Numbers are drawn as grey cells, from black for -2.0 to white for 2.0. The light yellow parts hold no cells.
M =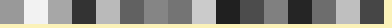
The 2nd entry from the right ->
1.0
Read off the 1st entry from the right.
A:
-0.9
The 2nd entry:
1.8
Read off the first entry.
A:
0.4
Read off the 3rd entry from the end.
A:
-0.3

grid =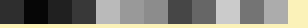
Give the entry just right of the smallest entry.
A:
-1.5
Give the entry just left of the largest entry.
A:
-0.4
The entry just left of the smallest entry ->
-1.3

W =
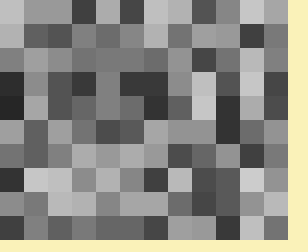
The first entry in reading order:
1.0
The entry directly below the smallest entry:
0.5
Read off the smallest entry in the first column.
-1.4
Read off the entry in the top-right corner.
0.6
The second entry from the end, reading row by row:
1.0
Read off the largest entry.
1.2
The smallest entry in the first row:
-1.0
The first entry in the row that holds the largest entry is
-1.2
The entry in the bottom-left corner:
-1.0
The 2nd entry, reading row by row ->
0.4
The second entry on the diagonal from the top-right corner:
-1.0
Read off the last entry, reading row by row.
-0.2
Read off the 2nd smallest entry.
-1.3
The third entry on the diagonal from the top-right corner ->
-0.2
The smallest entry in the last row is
-1.1
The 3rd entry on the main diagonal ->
0.2
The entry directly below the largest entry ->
0.3
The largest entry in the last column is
0.9
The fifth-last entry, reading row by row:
0.5
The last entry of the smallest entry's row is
-0.8

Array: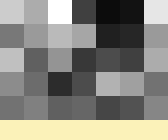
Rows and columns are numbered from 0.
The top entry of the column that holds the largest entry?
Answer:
2.0
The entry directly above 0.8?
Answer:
-0.8
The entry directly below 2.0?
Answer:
0.9
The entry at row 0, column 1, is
0.7
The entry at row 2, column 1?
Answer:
-0.5
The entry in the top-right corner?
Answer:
1.6
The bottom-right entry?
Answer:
0.1
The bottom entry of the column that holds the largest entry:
-0.5
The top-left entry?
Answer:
1.2
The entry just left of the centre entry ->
0.3

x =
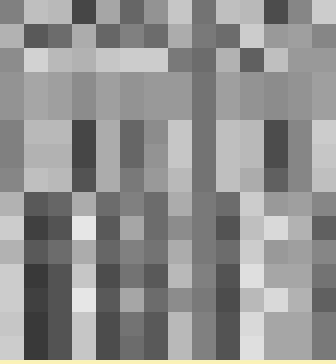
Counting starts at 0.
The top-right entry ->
1.2
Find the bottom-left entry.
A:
1.2
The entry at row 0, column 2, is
0.9
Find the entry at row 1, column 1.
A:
-0.6
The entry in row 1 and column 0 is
0.8
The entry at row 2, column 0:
0.2
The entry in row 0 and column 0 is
0.0
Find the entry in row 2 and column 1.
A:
1.3
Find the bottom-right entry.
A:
-0.1

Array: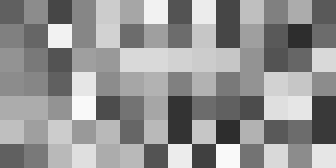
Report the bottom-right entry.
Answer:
1.6
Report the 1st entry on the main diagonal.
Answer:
-0.5
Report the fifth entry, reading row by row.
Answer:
1.2
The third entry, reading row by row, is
-0.9
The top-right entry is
-0.6
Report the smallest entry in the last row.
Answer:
-1.0
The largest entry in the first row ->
1.8
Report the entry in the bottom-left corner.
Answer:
-0.5
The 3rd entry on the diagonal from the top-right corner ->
-0.7
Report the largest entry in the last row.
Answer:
1.9
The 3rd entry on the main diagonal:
-0.7
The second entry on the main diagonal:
-0.4

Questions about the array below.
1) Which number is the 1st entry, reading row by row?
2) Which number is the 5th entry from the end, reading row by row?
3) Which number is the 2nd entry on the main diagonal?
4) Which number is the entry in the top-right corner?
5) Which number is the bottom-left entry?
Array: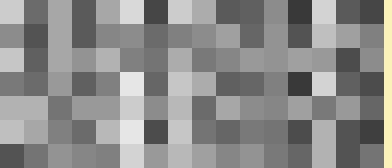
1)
1.2
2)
-0.1
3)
-0.7
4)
-0.9
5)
-0.7
